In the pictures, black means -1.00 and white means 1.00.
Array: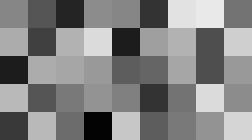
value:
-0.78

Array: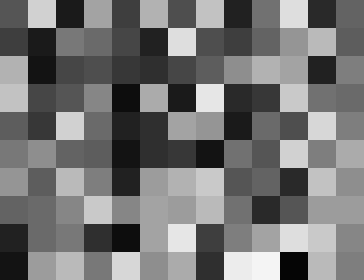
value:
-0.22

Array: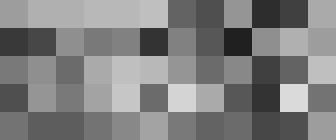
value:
-0.05

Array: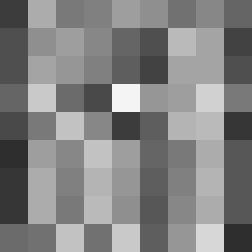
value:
-0.58

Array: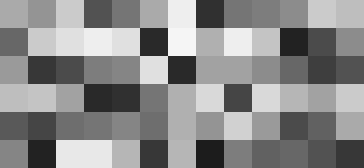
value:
0.49
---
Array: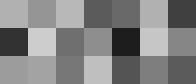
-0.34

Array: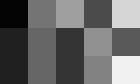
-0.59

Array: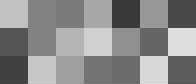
-0.15

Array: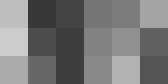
0.08

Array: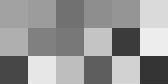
-0.26

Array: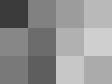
-0.26

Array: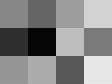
0.34

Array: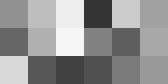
-0.37
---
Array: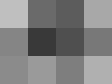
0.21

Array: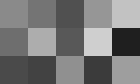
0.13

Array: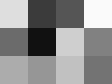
0.18

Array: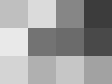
0.38

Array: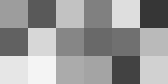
0.29

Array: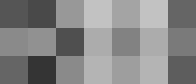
0.24

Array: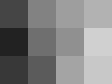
-0.29
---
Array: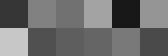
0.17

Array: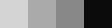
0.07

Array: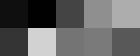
0.12

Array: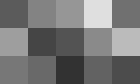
0.24

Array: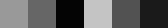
-0.20

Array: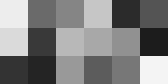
0.71

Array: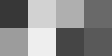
0.37
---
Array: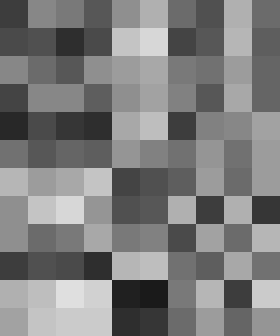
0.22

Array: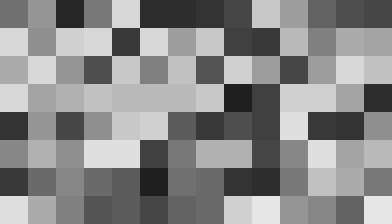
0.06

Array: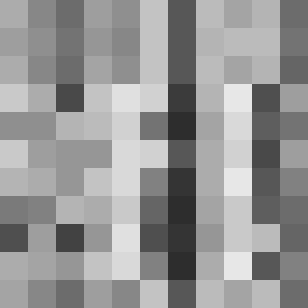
0.29

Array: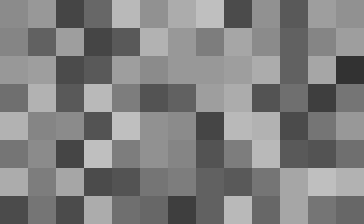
0.30

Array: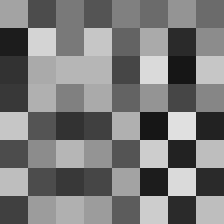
0.61

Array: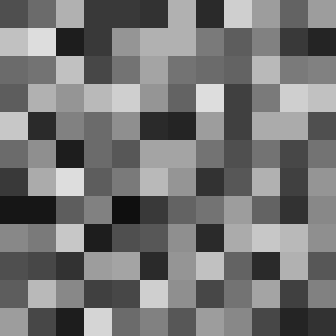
-0.44

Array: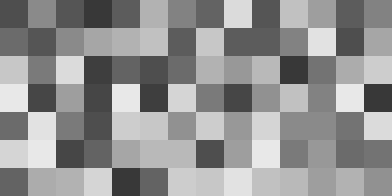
0.24
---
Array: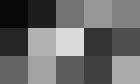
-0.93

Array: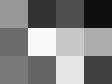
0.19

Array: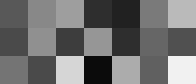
-0.31

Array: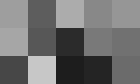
0.24

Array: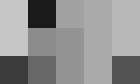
0.55

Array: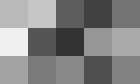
0.45
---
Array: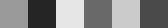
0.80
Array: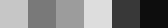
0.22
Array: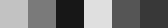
-0.82
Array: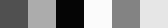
-0.96
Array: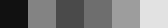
-0.42
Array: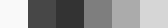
-0.60
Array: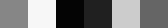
-0.97
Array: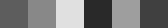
0.76
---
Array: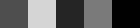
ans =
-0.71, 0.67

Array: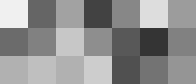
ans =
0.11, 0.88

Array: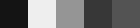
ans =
0.17, 0.87

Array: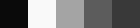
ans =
0.29, 0.95

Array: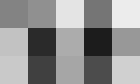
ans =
0.35, 0.85

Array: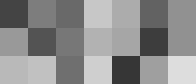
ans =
0.40, 0.73

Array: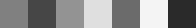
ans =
0.75, 0.91

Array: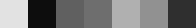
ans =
-0.14, 0.77

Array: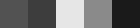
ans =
0.80, 0.80
